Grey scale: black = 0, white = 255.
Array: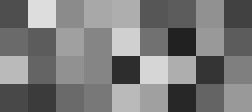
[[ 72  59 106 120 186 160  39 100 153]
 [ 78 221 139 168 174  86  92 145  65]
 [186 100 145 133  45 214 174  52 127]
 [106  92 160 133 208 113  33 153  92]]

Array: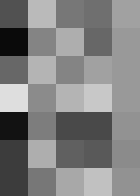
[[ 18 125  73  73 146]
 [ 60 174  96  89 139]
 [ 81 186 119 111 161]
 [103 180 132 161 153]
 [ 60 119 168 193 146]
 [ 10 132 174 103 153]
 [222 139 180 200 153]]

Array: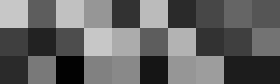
[[ 42 121   2 129 137  21 150 157  28  28]
 [ 63  34  77 199 172  93 179  50  63 115]
 [199  93 193 150  50 187  42  71 101  85]]

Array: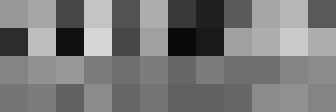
[[ 44 190  17 214  70 160   9  25 160 174 202 174]
 [152 166  70 196  82 174  57  31  89 166 182  89]
 [117 124  97 139 103 117  97  97 103 139 145 132]
 [132 145 152 124 111 124 103 124 111 111 132 139]]

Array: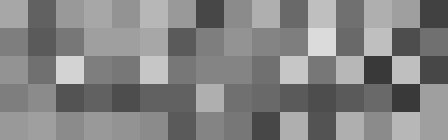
[[126 139  83  97  77  97  97 175 112 105  90  77  90 105  57 159]
 [126  90 119 159 159 167  90 126 147 132 126 219 105 191  77 112]
 [153 159 139 153 147 139  90 132 119  71 175  83 175 139 183 159]
 [167  97 153 167 147 183 153  71 139 175 105 191 112 175 159  65]
 [147 112 211 126 119 198 119 132 132 112 198 119 183  57 191  71]]

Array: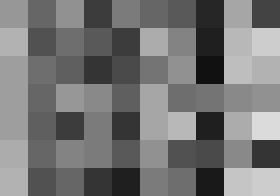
[[158  95  60 123  52 166 184  31 172 219]
 [158 110  95  52  74 116 145  17 190 178]
 [178  81 102  52  31 123 110  25 197 205]
 [178  81 110  89  60 172 131  31 184 205]
 [172 102 131 123  89 145  81  74 137  52]
 [151 102 145  60 123 102  89  38 166  67]
 [158 102 151 137  95 166 110 116 137 145]]

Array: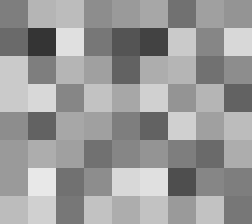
[[154 232 113 141 216 224  78 134 126]
 [188 208 119 194 173 194 154 194 119]
 [202 216 134 194 167 208 148 181  98]
 [154 173 160 113 134 148 126 106 173]
 [141  98 167 160 126  98 208 160 188]
 [202 126 181 160  98 173 181 113 141]
 [126 181 188 141 154 167 113 160 148]
 [106  52 224 119  84  66 202 134 216]]

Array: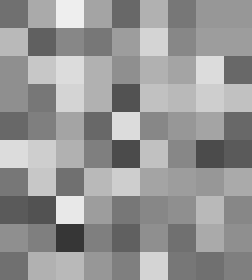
[[143 127  54 127  96 143 112 170 143]
 [119 199 112 185 206 164 157 151 170]
 [185  96 135 119 157 212 135 157 157]
 [104 127 164 104 220 135 151 164 104]
 [220 206 177 127  75 193 135  75  90]
 [112 177 185 151 127 212 119 112 127]
 [143 119 212 177  82 193 185 206 193]
 [143 199 220 177 143 177 164 220 104]
 [ 90  82 232 157 119 135 143 185 135]
 [112 170 238 164 104 177 119 151 151]]
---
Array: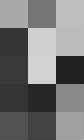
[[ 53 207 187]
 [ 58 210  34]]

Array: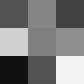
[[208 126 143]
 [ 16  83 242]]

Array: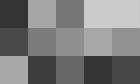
[[ 73 124 143]
 [168  60 103]]

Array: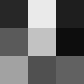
[[ 90 194  13]
 [162  80  97]]

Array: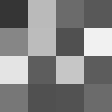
[[134 188  80]
 [228  93 198]]

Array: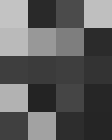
[[186 152 126]
 [ 62  59  62]]

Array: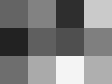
[[ 34  95  79]
 [110 170 244]]

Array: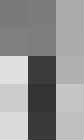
[[127 125 171]
 [223  59 176]]
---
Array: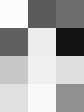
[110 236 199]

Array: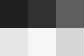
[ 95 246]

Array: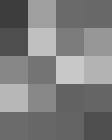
[104 124 116 183]

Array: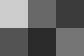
[59 42]

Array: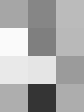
[187 127 233]

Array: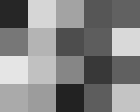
[ 97  93 134 156]
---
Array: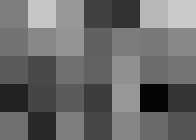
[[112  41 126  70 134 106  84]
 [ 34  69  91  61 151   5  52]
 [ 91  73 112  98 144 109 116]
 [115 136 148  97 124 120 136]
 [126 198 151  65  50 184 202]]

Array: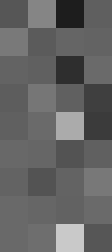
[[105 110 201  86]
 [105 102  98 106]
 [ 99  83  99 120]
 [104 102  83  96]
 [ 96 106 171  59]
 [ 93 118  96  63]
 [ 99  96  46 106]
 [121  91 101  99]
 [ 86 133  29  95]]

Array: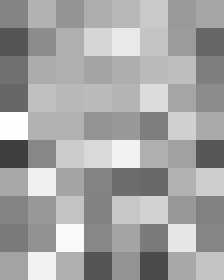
[[163 242 175  85 147  75 168 195]
 [122 145 249 135 164 123 230 133]
 [131 152 195 130 199 210 152 129]
 [167 240 164 131 109 105 177 205]
 [ 63 135 204 217 242 175 161  87]
 [254 177 177 147 152 126 208 170]
 [103 192 184 186 180 220 165 140]
 [112 172 175 164 174 186 190 126]
 [ 84 140 175 214 233 196 155 102]
 [132 178 148 173 184 201 153 166]]

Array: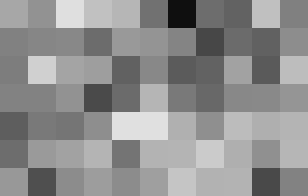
[[152  79 140 157 140 159 197 178 179  73 130]
 [109 154 162 180 116 179 180 203 175 144 182]
 [ 94 121 117 142 224 224 176 143 188 175 180]
 [130 130 146  74 107 181 121 104 136 137 149]
 [125 208 164 158  97 136  91  98 162  90 189]
 [129 134 136 108 153 148 132  71 107  97 141]
 [167 146 223 193 182 113  15 109  98 192 128]]

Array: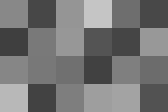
[[184  66 126 158 163  82]
 [134 120 112  65 127 108]
 [ 63 121 151  84  69 152]
 [136  71 149 197 110  72]]

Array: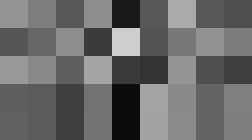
[[ 96  91  63 115  11 162 140  99 126]
 [ 94  91  63 114  12 163 138  99 128]
 [153 136  95 164  59  51 149  79  62]
 [ 86 103 141  59 206  82 120 145 124]
 [148 125  88 142  25  87 171  87  78]]

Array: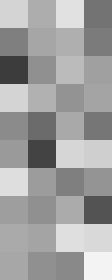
[[167 144 137 243]
 [170 164 223 217]
 [158 144 171  83]
 [222 156 127 148]
 [154  67 214 207]
 [139 107 169 118]
 [212 177 147 164]
 [ 60 144 187 160]
 [127 166 175 123]
 [212 173 225 115]]

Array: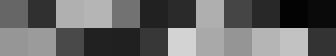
[[150 155  73  33  32  55 211 169 149 181 194  51]
 [102  48 176 181 114  33  42 175  69  40   3  10]]
